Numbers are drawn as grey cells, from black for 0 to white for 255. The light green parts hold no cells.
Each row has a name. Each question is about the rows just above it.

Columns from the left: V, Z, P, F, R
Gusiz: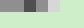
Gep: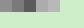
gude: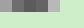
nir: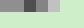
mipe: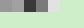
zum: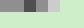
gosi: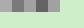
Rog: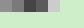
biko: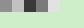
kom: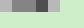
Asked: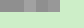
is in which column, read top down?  V
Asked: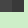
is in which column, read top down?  P
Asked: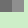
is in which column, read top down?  Z
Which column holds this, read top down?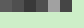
P

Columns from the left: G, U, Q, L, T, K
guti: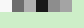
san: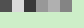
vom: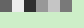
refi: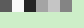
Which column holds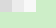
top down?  U
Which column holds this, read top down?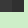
Q
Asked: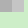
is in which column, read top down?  T
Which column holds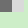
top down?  U
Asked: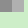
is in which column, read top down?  T
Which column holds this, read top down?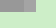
L

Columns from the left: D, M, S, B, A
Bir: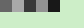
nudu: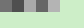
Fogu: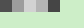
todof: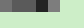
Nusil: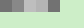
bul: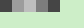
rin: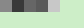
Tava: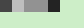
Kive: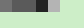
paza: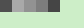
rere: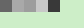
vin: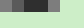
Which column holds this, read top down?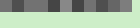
D
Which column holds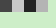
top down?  A
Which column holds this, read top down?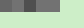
D
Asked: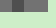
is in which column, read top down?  D
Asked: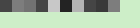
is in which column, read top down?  A

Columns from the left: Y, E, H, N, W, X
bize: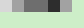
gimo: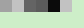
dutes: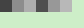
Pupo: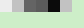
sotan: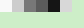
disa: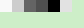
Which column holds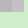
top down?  X
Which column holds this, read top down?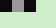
W
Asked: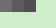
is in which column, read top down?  N
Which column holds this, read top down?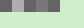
H
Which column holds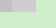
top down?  E

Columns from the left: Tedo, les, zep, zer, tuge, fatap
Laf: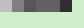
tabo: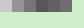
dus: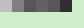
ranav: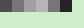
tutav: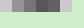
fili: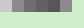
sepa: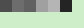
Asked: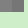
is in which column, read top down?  les
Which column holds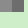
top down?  les
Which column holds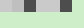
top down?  Tedo
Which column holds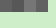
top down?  tuge
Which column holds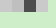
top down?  Tedo

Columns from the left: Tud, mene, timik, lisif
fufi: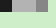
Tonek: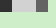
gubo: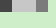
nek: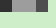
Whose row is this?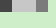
gubo
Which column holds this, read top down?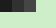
Tud
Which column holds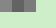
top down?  lisif
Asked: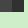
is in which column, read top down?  Tud
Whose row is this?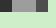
nek

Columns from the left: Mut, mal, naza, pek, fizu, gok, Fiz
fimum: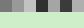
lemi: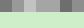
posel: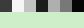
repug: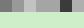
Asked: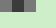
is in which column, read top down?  Mut
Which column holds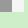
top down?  mal
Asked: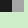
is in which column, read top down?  pek
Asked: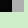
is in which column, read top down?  Fiz
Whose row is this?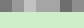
lemi

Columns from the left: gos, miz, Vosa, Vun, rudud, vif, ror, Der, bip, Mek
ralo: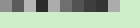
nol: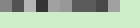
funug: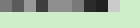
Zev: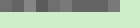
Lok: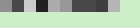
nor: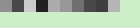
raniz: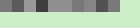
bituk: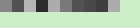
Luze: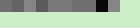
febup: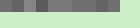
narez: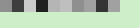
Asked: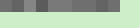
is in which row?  febup
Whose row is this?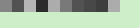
bituk

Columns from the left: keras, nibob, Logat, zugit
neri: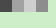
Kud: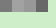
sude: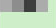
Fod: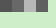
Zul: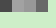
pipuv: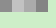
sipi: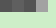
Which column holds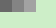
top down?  zugit
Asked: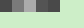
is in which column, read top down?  keras
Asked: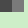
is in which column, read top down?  keras

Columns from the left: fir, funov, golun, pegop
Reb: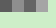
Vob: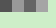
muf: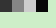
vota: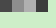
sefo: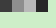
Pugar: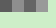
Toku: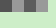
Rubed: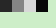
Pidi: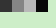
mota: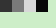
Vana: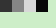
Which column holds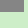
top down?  funov
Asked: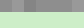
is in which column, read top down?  funov
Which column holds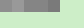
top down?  funov
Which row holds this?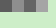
Reb

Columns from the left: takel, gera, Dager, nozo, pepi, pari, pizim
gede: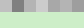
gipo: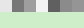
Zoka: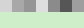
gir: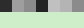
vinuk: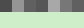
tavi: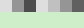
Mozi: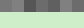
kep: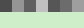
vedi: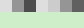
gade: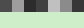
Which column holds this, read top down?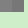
gera
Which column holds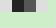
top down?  nozo
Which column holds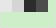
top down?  takel
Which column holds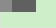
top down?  pizim

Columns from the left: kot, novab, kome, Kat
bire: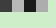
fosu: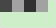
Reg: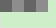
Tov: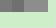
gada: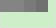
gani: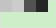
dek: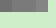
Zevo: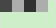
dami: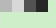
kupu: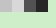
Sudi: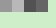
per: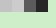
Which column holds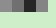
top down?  Kat
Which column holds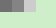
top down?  novab

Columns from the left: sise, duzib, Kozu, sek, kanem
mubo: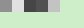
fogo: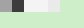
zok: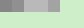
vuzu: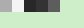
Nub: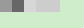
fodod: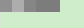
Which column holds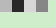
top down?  Kozu
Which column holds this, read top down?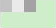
kanem
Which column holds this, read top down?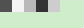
sek
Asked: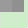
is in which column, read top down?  sise
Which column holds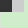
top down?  sek
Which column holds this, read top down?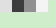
duzib

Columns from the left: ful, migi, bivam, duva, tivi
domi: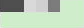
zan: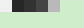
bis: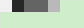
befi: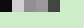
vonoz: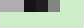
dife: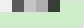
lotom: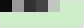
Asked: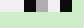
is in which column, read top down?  ful
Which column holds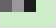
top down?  duva
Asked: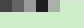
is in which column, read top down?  duva

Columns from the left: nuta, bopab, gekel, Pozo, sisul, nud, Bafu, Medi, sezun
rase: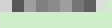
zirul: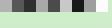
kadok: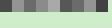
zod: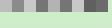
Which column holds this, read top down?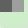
Medi
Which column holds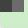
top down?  sezun
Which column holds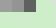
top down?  Medi
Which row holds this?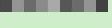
kadok
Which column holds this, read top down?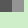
bopab
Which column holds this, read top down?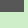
bopab
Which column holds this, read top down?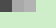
sisul

